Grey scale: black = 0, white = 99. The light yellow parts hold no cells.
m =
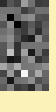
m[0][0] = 17
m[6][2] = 19
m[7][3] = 62
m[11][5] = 31
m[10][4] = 42
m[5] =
[48, 55, 33, 16, 10, 56, 33]
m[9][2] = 67
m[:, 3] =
[61, 24, 51, 23, 23, 16, 44, 62, 46, 46, 96, 46, 27]
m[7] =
[33, 75, 20, 62, 10, 45, 23]
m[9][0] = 65
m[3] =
[33, 55, 1, 23, 35, 24, 35]
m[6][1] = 51
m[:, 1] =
[33, 45, 1, 55, 49, 55, 51, 75, 8, 51, 60, 9, 49]
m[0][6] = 25
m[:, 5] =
[23, 44, 32, 24, 18, 56, 45, 45, 20, 49, 66, 31, 47]
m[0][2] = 26
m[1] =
[45, 45, 43, 24, 33, 44, 43]
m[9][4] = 47
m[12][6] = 29
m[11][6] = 38
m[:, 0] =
[17, 45, 48, 33, 43, 48, 34, 33, 30, 65, 27, 41, 35]
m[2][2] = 40

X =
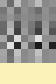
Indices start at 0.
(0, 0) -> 64
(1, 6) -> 56
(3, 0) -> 41
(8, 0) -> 63
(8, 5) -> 69
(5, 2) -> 85
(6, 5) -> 10
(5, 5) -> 87
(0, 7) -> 56
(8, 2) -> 70
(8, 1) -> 45
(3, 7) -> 42
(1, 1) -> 61
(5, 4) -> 59
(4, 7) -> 33
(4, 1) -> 73
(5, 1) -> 35
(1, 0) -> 46
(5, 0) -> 65
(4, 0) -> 40
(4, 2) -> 25
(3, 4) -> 47

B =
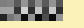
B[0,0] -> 49
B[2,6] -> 30
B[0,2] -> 35
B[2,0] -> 14
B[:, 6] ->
[35, 24, 30]
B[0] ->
[49, 51, 35, 58, 33, 55, 35, 57, 33]
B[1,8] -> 18

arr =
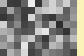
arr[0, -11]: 69
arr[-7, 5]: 71
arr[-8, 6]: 65
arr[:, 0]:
[69, 27, 21, 81, 68, 53, 62, 29]
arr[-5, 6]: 36
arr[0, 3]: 38
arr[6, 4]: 31
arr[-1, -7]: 26
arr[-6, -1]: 60
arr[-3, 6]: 22
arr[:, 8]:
[63, 76, 42, 18, 32, 78, 65, 44]
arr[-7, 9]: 36
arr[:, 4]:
[92, 25, 83, 32, 34, 78, 31, 26]
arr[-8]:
[69, 23, 22, 38, 92, 21, 65, 81, 63, 80, 51]
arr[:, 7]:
[81, 82, 22, 69, 39, 53, 72, 47]
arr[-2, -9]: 35
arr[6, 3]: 89
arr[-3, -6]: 38
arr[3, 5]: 61
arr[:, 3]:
[38, 24, 23, 26, 32, 66, 89, 84]
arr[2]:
[21, 28, 42, 23, 83, 48, 28, 22, 42, 39, 60]

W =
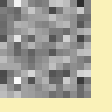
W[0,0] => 31
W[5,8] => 47
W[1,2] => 40
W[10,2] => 57
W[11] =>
[31, 52, 97, 59, 32, 60, 69, 40, 41, 79, 63, 23, 45]
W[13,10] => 54
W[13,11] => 41
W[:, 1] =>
[58, 45, 50, 52, 51, 62, 56, 54, 63, 65, 46, 52, 56, 66]
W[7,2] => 40
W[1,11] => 78
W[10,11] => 81
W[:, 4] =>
[52, 77, 61, 62, 71, 39, 70, 38, 43, 47, 83, 32, 60, 61]
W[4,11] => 66
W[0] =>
[31, 58, 94, 70, 52, 47, 50, 75, 78, 73, 53, 17, 51]
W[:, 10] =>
[53, 63, 56, 56, 56, 61, 54, 59, 59, 55, 57, 63, 60, 54]
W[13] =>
[73, 66, 75, 62, 61, 57, 55, 43, 48, 40, 54, 41, 50]
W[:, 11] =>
[17, 78, 41, 34, 66, 26, 48, 73, 51, 52, 81, 23, 41, 41]
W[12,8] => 49
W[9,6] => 61
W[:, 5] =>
[47, 63, 62, 53, 62, 63, 58, 49, 53, 56, 65, 60, 53, 57]
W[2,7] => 75
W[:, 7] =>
[75, 29, 75, 58, 48, 33, 53, 34, 70, 74, 33, 40, 66, 43]
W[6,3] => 58
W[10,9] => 32
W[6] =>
[72, 56, 38, 58, 70, 58, 52, 53, 67, 63, 54, 48, 70]
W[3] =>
[41, 52, 69, 67, 62, 53, 51, 58, 68, 71, 56, 34, 50]
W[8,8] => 68
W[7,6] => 49
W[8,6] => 57

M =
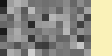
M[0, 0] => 8
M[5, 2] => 64
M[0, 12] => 44
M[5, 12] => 36
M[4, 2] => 66
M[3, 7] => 63
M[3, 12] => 48
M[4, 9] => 71
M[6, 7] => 38
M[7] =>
[25, 67, 61, 38, 80, 55, 40, 53, 45, 47, 41, 41, 60]
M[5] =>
[31, 59, 64, 59, 21, 50, 41, 55, 39, 40, 58, 23, 36]
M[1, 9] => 57
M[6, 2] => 33
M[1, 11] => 38
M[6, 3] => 47
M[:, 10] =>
[40, 47, 44, 47, 40, 58, 63, 41]
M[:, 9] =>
[53, 57, 63, 67, 71, 40, 47, 47]
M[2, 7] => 71
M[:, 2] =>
[69, 58, 62, 55, 66, 64, 33, 61]
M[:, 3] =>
[63, 35, 40, 47, 48, 59, 47, 38]
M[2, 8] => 64
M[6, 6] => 23
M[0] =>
[8, 61, 69, 63, 44, 46, 43, 45, 47, 53, 40, 54, 44]
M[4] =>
[11, 56, 66, 48, 49, 44, 53, 51, 47, 71, 40, 57, 50]
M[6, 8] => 50
